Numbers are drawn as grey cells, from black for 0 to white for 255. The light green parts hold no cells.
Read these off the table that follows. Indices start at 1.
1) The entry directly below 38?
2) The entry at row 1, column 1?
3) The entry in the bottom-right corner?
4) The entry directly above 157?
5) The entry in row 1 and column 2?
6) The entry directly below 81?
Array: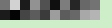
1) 104
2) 115
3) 180
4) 15
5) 210
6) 59

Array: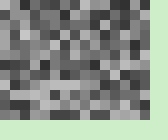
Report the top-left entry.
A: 187
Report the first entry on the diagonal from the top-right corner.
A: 58
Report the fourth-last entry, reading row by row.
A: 175
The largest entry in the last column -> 187
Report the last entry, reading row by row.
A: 99
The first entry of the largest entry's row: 165
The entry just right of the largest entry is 154
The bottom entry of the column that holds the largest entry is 68
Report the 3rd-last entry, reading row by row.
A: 165
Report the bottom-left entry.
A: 122
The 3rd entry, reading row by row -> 49
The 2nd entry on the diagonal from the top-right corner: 99
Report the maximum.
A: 198
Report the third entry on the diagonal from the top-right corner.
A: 58
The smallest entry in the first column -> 58

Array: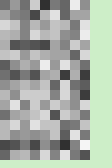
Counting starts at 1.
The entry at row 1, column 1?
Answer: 112
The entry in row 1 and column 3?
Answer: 112
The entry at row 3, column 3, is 131
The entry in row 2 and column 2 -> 131
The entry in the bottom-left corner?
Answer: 102
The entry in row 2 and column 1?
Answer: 164
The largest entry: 245
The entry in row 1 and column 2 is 153
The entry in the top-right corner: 143
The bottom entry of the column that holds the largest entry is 83
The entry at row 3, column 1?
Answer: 215
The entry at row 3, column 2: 195

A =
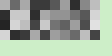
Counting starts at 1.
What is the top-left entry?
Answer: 178
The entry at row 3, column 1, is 36
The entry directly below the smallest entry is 213
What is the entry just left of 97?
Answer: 115
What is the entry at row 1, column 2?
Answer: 106
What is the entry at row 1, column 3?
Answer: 169
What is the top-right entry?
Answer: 190
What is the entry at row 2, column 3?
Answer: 201
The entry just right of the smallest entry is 213
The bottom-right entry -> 68
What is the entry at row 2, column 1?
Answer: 46
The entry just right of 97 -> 158

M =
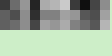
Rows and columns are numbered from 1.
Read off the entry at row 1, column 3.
150
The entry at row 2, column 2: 78
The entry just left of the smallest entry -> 58
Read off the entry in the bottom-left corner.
96
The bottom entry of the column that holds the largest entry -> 171
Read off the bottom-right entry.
181
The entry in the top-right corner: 141
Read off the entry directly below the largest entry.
161

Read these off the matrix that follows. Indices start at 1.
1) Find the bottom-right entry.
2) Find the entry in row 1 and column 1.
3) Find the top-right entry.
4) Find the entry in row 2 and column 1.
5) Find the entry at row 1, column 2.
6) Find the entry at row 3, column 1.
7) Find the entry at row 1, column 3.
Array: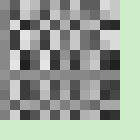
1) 50
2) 145
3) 199
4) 126
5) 93
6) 126
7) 209

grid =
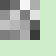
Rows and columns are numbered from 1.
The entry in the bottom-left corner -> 125
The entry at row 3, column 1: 193
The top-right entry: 173
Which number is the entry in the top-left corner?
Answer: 80
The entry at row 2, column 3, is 125

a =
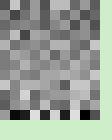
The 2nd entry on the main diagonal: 70
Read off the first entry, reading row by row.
81
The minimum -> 0
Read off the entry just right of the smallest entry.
81
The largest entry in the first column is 198
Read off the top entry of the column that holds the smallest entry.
154
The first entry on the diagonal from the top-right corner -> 92
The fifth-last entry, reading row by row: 210
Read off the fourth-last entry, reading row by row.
28
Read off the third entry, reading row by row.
92
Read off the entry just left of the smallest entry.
222
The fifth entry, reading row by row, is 81
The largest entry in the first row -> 198
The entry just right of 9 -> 28
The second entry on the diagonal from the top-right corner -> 81
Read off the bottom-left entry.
154
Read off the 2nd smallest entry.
9
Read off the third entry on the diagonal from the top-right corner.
81
